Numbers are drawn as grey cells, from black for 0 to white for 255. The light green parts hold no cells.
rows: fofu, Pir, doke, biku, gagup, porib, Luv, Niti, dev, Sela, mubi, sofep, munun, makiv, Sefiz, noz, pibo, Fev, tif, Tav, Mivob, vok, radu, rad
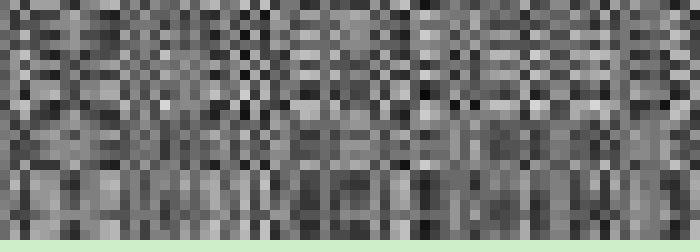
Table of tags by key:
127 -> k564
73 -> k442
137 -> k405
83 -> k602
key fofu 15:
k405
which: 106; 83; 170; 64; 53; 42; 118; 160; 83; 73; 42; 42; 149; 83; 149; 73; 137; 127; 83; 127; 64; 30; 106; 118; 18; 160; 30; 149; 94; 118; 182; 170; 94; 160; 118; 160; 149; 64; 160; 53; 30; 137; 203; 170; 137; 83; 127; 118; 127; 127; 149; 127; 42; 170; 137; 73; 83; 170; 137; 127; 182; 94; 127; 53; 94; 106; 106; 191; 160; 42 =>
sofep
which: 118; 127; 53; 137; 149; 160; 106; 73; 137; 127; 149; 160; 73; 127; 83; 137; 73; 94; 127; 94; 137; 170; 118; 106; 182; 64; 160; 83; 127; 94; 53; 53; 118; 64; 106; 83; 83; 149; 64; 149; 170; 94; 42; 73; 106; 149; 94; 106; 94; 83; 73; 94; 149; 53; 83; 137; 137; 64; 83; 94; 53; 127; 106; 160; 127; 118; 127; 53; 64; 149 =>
makiv
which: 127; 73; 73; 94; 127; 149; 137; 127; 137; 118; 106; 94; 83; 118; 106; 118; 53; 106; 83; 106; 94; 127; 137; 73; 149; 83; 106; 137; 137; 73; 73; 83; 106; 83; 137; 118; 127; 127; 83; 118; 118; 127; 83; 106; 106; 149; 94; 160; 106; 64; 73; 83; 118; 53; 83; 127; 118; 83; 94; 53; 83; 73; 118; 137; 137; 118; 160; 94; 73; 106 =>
noz
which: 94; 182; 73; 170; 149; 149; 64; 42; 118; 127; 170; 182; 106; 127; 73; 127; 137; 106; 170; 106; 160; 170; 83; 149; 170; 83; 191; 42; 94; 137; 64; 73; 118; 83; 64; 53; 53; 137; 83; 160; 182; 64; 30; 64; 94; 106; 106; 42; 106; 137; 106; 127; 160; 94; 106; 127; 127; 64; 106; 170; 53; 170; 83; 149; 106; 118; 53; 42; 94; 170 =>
tif

